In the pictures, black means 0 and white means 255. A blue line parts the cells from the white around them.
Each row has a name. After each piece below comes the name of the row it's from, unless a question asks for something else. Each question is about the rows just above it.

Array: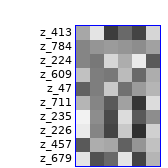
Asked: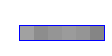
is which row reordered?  z_784
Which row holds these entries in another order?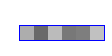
z_609

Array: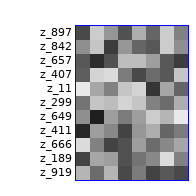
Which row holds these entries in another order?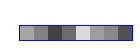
z_666
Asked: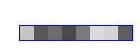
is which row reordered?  z_407
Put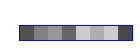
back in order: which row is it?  z_897
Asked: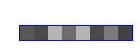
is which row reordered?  z_919

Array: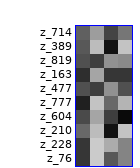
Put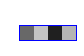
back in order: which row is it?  z_777
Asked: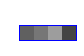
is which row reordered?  z_714

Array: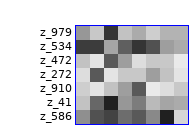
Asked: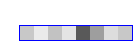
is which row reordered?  z_472
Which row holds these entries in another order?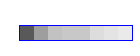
z_472

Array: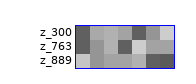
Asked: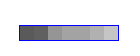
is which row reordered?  z_889
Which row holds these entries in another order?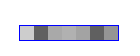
z_300
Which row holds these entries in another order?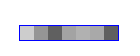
z_300
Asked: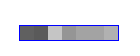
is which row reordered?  z_889
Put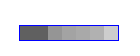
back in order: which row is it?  z_300
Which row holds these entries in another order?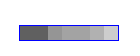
z_763
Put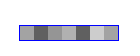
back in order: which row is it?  z_763

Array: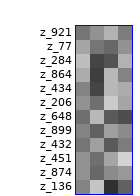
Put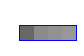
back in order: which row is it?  z_874
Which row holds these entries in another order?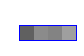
z_899
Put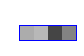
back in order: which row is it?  z_434
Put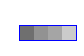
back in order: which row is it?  z_206

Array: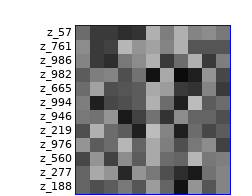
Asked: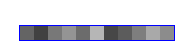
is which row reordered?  z_560
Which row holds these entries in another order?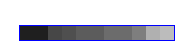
z_994
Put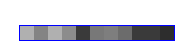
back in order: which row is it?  z_986
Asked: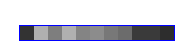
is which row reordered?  z_57

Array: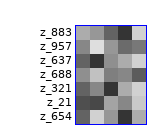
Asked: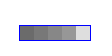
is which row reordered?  z_957
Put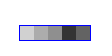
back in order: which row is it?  z_637
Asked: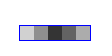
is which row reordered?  z_637
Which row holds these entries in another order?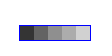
z_637
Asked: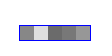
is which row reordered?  z_957

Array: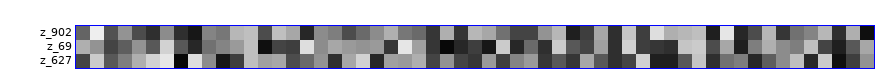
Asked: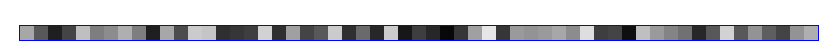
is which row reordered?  z_69
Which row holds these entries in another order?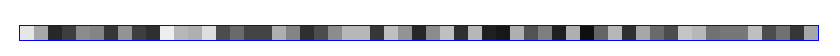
z_902
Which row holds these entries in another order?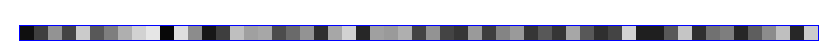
z_627

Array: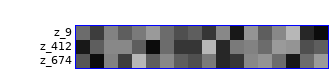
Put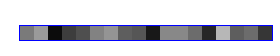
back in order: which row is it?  z_674
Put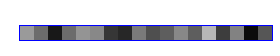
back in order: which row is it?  z_674
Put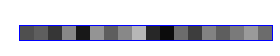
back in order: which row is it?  z_9
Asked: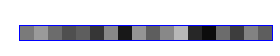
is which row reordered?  z_9
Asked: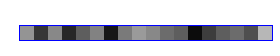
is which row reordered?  z_9
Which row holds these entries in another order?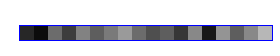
z_9

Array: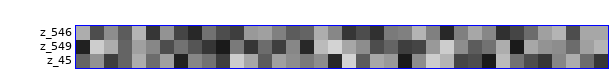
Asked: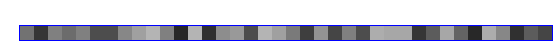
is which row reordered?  z_546
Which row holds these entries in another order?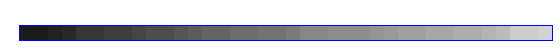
z_549
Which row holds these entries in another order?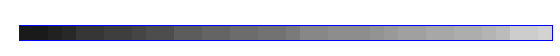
z_45

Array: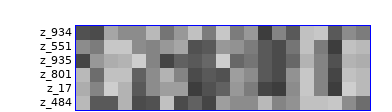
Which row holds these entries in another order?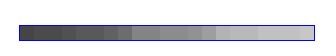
z_801
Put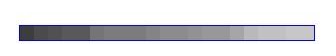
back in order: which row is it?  z_551
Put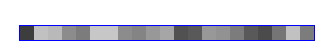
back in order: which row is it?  z_551
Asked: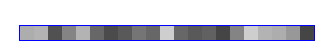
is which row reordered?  z_935

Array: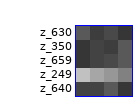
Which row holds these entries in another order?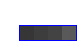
z_350
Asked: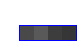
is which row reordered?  z_630
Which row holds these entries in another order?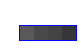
z_659
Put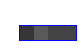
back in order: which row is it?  z_640
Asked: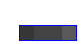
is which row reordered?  z_640
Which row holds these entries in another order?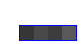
z_630

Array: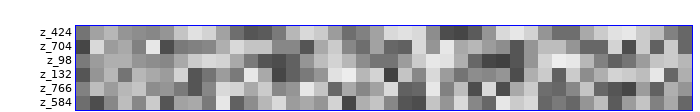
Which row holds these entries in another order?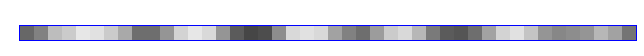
z_424
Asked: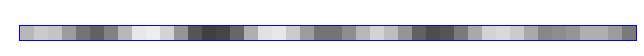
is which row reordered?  z_98
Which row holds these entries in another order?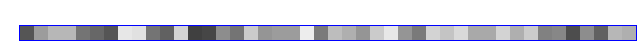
z_98
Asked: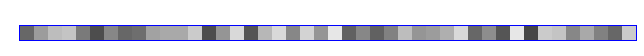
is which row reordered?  z_704
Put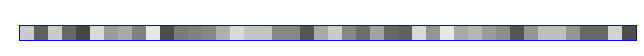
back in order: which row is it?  z_704
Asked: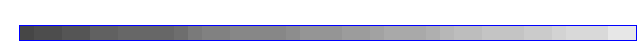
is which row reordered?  z_766
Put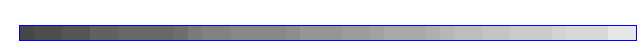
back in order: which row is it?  z_704

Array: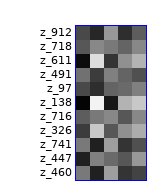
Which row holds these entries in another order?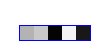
z_138
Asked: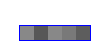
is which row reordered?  z_716
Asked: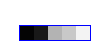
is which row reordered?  z_138

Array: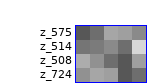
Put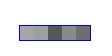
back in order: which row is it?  z_575
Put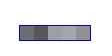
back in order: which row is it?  z_724
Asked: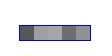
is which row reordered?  z_724

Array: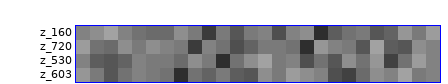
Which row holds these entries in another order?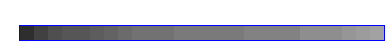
z_603
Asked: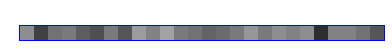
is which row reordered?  z_603
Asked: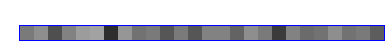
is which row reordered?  z_720
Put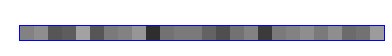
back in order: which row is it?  z_720
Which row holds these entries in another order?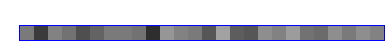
z_720
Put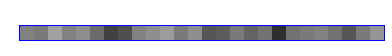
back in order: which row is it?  z_603

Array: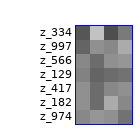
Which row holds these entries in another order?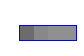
z_417
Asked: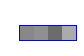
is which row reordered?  z_182
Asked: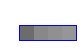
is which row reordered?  z_566
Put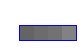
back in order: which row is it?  z_129

